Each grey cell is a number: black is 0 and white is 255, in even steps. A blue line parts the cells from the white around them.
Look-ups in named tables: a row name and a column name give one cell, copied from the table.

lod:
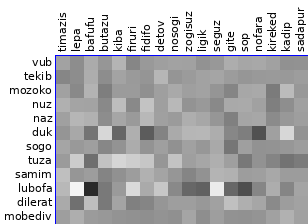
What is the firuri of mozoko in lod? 155
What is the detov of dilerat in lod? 150
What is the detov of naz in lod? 160
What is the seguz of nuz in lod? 137
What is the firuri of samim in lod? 157
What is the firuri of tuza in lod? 206
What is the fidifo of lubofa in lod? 170
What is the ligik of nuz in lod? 153
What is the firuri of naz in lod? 154
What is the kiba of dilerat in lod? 164
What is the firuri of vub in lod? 134

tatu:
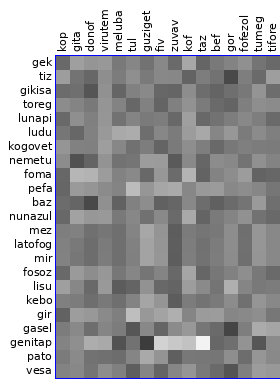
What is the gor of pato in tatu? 142
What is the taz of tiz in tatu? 125
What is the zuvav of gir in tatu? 175
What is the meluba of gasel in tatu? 124
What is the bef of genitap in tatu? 103
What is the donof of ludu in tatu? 129
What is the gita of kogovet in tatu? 129
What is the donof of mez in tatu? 112
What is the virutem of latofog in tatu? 123
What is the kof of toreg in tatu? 146
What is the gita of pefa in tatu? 154
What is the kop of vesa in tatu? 131
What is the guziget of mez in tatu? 167
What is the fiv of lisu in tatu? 104
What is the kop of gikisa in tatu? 108
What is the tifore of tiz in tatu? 158
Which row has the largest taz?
genitap

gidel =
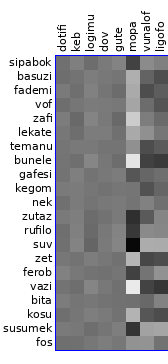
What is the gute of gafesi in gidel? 124
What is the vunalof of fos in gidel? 147
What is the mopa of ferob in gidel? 65
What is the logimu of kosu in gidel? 126
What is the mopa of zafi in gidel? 204
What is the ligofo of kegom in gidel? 101
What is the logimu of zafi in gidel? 132
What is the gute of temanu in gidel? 116
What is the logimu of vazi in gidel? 133
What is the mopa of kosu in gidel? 179
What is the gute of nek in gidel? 122

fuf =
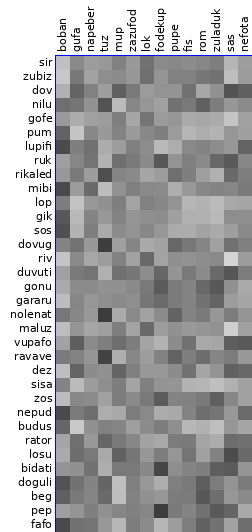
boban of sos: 80
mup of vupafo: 110
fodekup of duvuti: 102
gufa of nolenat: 135
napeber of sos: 126
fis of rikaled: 127
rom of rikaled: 159
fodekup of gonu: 91
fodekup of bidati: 70
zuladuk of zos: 95
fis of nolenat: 131
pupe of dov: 148
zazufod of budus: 159
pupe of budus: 143

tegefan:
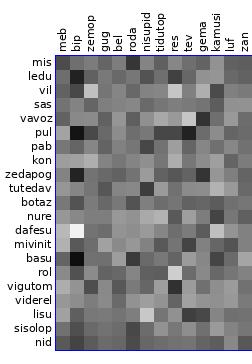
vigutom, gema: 112
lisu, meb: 161
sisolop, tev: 142
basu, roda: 59
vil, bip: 72
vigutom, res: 49
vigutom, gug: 137
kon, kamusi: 159
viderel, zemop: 125
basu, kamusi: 69

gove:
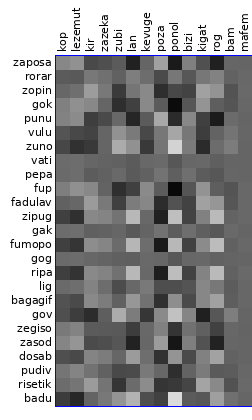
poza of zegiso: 129
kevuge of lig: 121
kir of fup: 136
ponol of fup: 9
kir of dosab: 132
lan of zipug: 184
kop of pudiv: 117
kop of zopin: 103
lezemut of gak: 110
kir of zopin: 156
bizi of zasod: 127
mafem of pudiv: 103
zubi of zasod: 86
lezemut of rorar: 89
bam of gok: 85
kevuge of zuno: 57
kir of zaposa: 73
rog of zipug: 186
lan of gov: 124

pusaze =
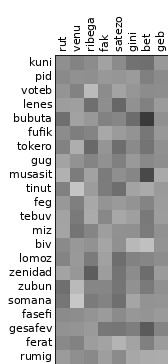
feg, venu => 127
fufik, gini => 147
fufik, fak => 168
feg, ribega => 168
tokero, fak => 149
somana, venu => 199
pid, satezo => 150
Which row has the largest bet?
biv

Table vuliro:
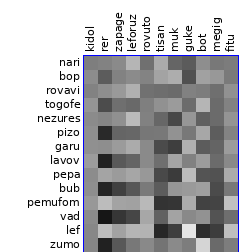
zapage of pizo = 101
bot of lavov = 156
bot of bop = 161
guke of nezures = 150
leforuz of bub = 87
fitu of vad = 110
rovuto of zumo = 137
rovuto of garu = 138
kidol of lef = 135
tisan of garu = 75
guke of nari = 91
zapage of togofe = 111
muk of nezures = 72
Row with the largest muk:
bop

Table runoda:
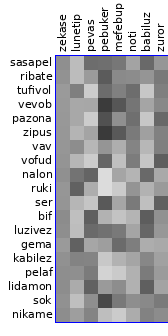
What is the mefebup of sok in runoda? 121
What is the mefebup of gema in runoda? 107
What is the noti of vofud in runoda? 124
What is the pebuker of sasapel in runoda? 111
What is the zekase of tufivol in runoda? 154
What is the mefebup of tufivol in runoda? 128
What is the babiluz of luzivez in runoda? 102
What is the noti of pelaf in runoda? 177
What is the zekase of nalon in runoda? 144
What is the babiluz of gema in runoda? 173
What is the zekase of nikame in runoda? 141
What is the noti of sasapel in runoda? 163

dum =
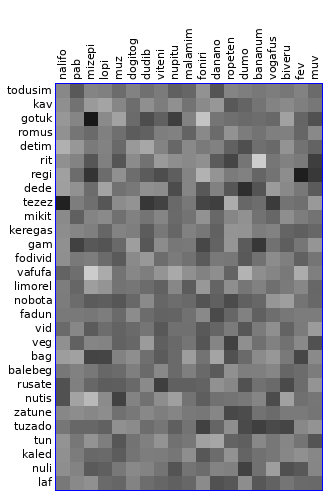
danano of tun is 166
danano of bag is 164
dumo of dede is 46
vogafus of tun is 119
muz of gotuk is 162
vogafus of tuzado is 74
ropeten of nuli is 128
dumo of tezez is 103
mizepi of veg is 133
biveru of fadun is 119
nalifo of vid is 106
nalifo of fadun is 121
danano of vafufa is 142
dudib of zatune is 136
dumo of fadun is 129
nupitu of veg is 105
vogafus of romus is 127
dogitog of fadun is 140
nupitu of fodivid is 123

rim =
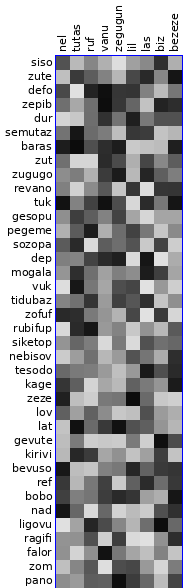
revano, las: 221
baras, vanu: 45
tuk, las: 43
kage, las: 122
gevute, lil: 122
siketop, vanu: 217
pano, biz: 188
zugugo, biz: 95
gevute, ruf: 205
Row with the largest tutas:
defo

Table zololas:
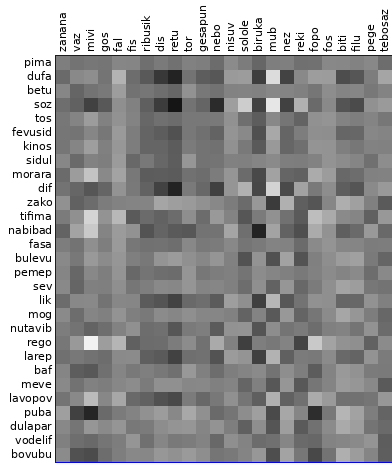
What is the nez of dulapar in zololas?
158
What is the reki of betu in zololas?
128
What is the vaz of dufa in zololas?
137
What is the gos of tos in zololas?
129
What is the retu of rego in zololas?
124
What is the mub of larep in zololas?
178
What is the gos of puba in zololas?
106

